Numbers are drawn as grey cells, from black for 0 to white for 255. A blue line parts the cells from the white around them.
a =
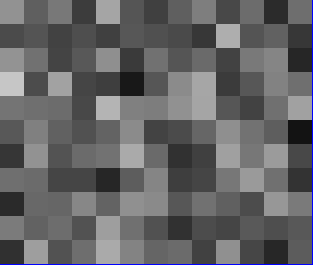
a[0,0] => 146
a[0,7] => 95
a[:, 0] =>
[146, 75, 147, 198, 116, 88, 54, 111, 42, 123, 48]
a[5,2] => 97
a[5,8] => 102
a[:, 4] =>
[165, 64, 143, 62, 180, 99, 114, 38, 99, 158, 170]
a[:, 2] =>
[120, 66, 68, 162, 108, 97, 83, 69, 102, 109, 82]
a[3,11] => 130
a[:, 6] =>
[64, 80, 113, 86, 125, 67, 106, 133, 138, 81, 101]
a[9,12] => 88
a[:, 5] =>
[85, 87, 58, 24, 128, 139, 170, 93, 144, 112, 131]
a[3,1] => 76
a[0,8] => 126
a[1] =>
[75, 84, 66, 78, 64, 87, 80, 74, 55, 174, 84, 97, 55]
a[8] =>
[42, 104, 102, 135, 99, 144, 138, 87, 113, 96, 76, 151, 122]
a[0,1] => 95
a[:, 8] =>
[126, 55, 106, 166, 165, 102, 64, 69, 113, 76, 65]
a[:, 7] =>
[95, 74, 85, 139, 145, 75, 49, 62, 87, 49, 107]
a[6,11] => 155

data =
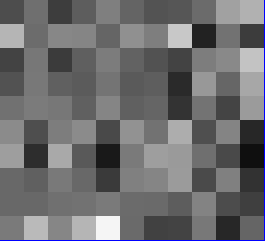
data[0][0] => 77
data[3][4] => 116
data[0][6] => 83
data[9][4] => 245
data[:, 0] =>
[77, 181, 67, 82, 113, 139, 158, 104, 104, 122]
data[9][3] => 181
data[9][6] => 65
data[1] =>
[181, 108, 135, 133, 101, 144, 126, 200, 34, 114, 60]
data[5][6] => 114
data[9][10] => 101
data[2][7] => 67
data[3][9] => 102
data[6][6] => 158
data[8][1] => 104
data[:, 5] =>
[100, 144, 98, 90, 96, 146, 122, 128, 107, 106]
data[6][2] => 169
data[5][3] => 139
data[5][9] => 132
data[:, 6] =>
[83, 126, 82, 94, 101, 114, 158, 133, 106, 65]
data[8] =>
[104, 104, 112, 114, 122, 107, 106, 93, 131, 76, 63]
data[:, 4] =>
[127, 101, 124, 116, 133, 73, 25, 58, 122, 245]
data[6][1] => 45
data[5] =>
[139, 78, 125, 139, 73, 146, 114, 173, 79, 132, 39]
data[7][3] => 104
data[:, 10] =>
[177, 60, 195, 167, 155, 39, 15, 50, 63, 101]
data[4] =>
[113, 123, 119, 96, 133, 96, 101, 51, 115, 68, 155]
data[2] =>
[67, 119, 59, 95, 124, 98, 82, 67, 125, 137, 195]

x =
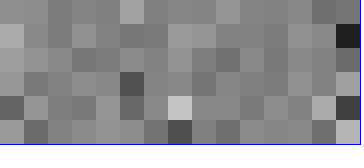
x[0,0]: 143
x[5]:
[154, 107, 129, 139, 147, 141, 115, 80, 128, 112, 140, 133, 138, 111, 181]
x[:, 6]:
[128, 123, 130, 132, 137, 115]
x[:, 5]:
[161, 118, 139, 81, 103, 141]
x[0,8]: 132
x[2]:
[158, 147, 137, 118, 125, 139, 130, 147, 126, 113, 138, 121, 138, 130, 107]
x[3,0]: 151
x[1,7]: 155
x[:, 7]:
[133, 155, 147, 135, 196, 80]
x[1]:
[171, 137, 125, 145, 129, 118, 123, 155, 149, 129, 129, 125, 144, 137, 31]
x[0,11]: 130
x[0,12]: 136
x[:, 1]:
[141, 137, 147, 121, 148, 107]
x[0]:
[143, 141, 124, 131, 128, 161, 128, 133, 132, 149, 131, 130, 136, 112, 116]
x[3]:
[151, 121, 130, 141, 135, 81, 132, 135, 117, 134, 128, 125, 145, 130, 160]
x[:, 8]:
[132, 149, 126, 117, 135, 128]
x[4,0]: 100
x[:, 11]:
[130, 125, 121, 125, 142, 133]
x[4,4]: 149

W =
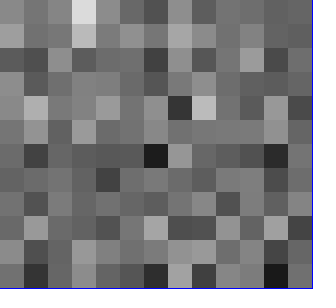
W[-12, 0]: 137
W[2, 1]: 79
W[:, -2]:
[97, 99, 74, 92, 152, 145, 43, 76, 96, 160, 69, 25]
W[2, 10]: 155
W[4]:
[137, 175, 121, 130, 154, 115, 143, 53, 187, 114, 90, 152, 74]
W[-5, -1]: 109
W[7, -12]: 107
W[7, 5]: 110
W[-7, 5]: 114
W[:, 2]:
[133, 119, 142, 111, 121, 97, 102, 115, 123, 106, 100, 102]
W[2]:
[91, 79, 142, 92, 108, 111, 65, 143, 86, 117, 155, 74, 110]
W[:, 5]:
[104, 144, 111, 106, 115, 114, 89, 110, 102, 118, 112, 85]
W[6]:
[107, 66, 102, 92, 88, 89, 28, 150, 103, 93, 81, 43, 116]
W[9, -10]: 98
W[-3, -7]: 165
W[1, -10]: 186
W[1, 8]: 139
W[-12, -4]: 115
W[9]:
[105, 153, 106, 98, 82, 118, 165, 78, 81, 147, 99, 160, 68]
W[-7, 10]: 122
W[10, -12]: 79
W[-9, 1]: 90
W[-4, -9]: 113
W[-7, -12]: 147
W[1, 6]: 118
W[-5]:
[99, 107, 115, 98, 66, 110, 121, 107, 93, 122, 126, 76, 109]
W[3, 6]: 85
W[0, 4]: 140
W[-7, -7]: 136
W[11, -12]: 52

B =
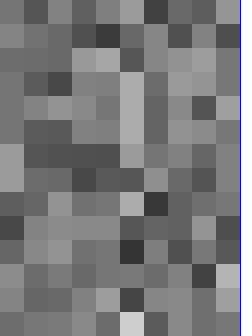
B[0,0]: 117
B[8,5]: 172
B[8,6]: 56
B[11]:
[140, 108, 122, 105, 118, 121, 108, 129, 66, 180]
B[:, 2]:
[130, 105, 105, 72, 147, 89, 81, 105, 147, 139, 147, 122, 105, 122]
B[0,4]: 127
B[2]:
[109, 108, 105, 153, 166, 86, 134, 146, 157, 119]
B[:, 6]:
[65, 134, 134, 108, 100, 100, 117, 143, 56, 100, 126, 108, 134, 91]
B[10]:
[102, 136, 147, 113, 118, 52, 126, 80, 120, 88]
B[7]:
[155, 108, 105, 72, 89, 86, 143, 105, 84, 129]
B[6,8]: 102
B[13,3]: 137
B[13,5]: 206
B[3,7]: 154
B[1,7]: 80
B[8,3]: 113
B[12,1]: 102
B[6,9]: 129
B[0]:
[117, 85, 130, 96, 127, 155, 65, 105, 93, 149]
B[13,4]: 108
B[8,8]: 111
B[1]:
[132, 114, 105, 80, 59, 104, 134, 80, 130, 78]
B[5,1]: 91
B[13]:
[109, 119, 122, 137, 108, 206, 91, 137, 111, 119]
